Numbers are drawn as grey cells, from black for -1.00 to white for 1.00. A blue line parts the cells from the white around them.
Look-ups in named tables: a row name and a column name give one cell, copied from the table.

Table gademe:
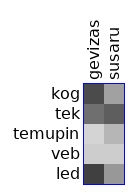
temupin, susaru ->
0.43
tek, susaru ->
-0.26
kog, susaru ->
0.26
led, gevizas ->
-0.50
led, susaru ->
0.19
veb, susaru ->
0.61
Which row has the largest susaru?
veb

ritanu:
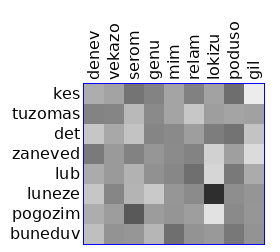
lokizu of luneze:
-0.64
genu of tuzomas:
0.08
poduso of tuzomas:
0.29
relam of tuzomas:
0.56
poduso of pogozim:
0.08
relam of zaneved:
0.03
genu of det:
0.04
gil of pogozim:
0.18
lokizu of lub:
0.68
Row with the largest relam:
tuzomas

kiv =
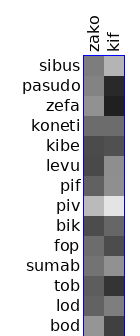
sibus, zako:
-0.02
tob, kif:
-0.59
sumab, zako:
-0.10
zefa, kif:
-0.75
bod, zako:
0.17
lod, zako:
-0.23
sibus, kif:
0.41
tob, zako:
-0.27

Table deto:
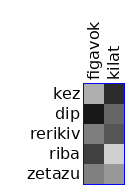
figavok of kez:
0.37
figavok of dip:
-0.81
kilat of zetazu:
0.20
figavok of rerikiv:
-0.01
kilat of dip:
-0.20
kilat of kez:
-0.66
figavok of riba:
-0.50
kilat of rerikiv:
-0.33
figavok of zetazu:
0.00
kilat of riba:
0.62

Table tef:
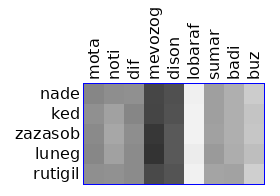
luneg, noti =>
0.26
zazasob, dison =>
-0.30
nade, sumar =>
0.25
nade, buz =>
0.60
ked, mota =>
0.13
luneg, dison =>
-0.30
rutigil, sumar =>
0.29
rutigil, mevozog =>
-0.43
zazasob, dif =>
0.11
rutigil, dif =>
0.09
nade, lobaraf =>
0.88
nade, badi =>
0.37

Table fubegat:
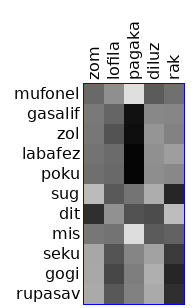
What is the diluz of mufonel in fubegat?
-0.29
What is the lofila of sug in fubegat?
-0.30
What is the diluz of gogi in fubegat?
0.37
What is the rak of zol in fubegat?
0.02
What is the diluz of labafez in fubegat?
0.13
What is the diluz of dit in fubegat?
-0.40
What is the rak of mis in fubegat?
-0.23
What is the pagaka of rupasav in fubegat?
0.01
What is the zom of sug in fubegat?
0.47
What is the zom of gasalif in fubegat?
-0.05
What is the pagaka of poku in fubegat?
-0.96
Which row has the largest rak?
dit

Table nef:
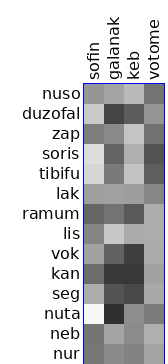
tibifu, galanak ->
-0.04
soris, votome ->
-0.35
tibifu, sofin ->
0.68
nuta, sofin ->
0.94
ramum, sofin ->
-0.20
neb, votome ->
0.37
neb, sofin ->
-0.08
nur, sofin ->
-0.07
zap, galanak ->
0.08
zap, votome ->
-0.11

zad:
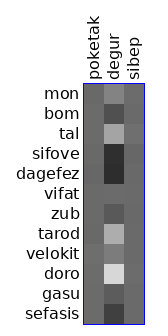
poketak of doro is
-0.15
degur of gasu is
-0.28
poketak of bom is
-0.16
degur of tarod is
0.36
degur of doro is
0.69
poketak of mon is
-0.18
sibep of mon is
-0.15
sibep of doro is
-0.15
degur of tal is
0.29
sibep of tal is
-0.13
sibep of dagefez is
-0.18
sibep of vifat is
-0.17
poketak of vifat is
-0.17
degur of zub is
-0.30
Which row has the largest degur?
doro

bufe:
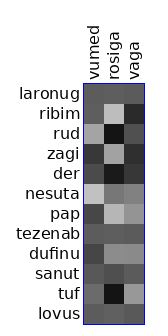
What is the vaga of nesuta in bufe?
0.01
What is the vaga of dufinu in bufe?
0.08
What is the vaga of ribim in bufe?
-0.67
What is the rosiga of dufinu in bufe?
0.10
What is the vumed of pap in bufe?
-0.44
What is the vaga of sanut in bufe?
-0.29
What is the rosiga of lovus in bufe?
-0.25
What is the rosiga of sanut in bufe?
-0.38
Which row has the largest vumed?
nesuta

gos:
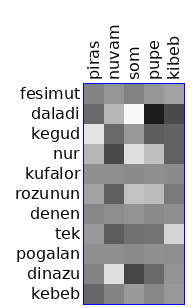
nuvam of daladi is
0.43
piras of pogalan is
0.12
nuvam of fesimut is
0.18
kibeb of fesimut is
0.27
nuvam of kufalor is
0.11
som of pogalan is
0.09
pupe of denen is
0.08
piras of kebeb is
-0.20
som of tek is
-0.11
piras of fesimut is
0.03
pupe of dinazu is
-0.17
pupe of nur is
0.50
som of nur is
0.75
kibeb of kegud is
-0.22
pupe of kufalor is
0.13
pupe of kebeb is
0.07
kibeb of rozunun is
-0.05
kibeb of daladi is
-0.41
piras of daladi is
-0.18
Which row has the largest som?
daladi

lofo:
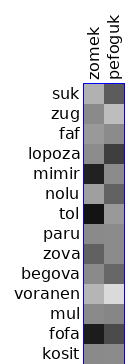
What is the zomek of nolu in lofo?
0.25
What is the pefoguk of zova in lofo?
0.09
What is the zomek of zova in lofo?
-0.24
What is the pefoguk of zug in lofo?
0.48
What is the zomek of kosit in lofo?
0.08
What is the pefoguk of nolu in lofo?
-0.23
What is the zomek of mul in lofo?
0.08
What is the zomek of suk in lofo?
0.39
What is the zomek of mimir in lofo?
-0.74
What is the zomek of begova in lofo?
0.08

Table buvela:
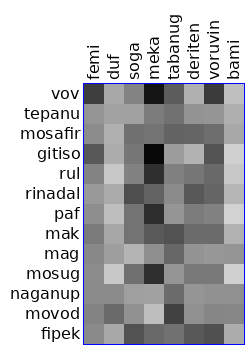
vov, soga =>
0.03
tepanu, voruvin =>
0.17
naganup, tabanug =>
-0.15
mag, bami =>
0.16
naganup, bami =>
0.13
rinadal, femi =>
0.20
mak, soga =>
-0.10
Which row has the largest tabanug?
gitiso

